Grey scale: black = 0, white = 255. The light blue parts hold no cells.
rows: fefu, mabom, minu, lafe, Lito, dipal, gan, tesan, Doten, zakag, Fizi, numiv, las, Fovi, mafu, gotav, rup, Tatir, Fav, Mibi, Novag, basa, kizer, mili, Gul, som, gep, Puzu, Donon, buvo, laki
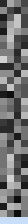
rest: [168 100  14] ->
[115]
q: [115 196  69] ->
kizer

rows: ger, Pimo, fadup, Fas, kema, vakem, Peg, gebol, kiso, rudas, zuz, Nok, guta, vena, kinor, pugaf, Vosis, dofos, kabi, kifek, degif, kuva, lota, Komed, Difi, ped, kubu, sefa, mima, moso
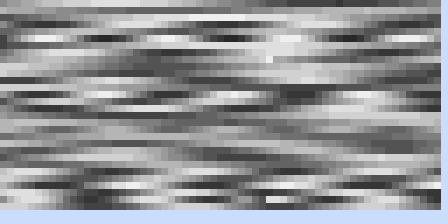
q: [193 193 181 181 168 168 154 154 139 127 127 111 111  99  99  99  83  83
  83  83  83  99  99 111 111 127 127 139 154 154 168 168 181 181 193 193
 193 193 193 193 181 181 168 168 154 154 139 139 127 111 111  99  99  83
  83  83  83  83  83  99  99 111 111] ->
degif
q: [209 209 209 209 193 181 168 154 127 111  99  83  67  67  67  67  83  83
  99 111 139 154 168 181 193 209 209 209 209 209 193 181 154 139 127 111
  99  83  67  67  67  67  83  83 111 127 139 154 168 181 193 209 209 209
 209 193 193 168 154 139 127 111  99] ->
moso
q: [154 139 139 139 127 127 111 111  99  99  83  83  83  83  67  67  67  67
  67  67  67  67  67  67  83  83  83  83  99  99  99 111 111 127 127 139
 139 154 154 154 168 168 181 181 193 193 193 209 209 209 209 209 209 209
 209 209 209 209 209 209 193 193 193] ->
Vosis
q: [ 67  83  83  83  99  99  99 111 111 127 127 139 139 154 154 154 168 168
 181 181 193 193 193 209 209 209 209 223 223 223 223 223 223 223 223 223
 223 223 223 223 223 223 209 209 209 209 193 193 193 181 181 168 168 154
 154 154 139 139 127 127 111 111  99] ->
Peg

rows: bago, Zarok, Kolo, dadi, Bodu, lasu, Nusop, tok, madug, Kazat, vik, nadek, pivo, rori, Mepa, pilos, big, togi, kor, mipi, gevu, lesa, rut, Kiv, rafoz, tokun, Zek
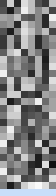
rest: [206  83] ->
[107  41 107 151  70]
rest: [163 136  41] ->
[178]
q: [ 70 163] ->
Mepa
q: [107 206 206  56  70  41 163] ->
rori

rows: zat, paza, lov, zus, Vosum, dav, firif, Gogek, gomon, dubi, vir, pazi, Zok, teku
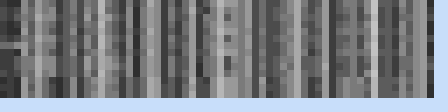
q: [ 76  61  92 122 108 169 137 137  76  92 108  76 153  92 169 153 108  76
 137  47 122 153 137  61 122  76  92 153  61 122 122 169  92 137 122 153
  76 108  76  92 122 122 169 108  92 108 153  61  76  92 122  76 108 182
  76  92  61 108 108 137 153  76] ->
lov
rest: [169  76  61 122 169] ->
[122 137 122 153  76 108  76  92 108 137 169 108  76 108 153  61  92 108
 122  76 137 194  76  92  61 122  92 137 153  61]
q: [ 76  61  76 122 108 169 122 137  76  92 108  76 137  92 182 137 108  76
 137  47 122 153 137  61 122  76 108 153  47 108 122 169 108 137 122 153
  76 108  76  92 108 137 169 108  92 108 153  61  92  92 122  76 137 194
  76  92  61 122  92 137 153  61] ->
vir
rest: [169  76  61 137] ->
[182 153 153 122 137  76 153  61  76 122 137 169 108  61  76 153  61 108
 137 122 137  92 182  92  92  92 137 108 137 153  61]
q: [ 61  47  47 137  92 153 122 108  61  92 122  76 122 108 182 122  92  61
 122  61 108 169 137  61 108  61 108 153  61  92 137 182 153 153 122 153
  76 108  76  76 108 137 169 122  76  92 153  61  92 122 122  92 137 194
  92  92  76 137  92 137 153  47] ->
zat
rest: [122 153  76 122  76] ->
[ 92 137 108 169  92  92 108 169  61  76  92 122  76  92 182  76  92  61
 108 108 137 153  92]
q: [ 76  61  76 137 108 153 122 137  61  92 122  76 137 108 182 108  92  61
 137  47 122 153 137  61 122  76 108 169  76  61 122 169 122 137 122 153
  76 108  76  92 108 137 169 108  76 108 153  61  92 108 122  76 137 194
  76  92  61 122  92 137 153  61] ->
paza

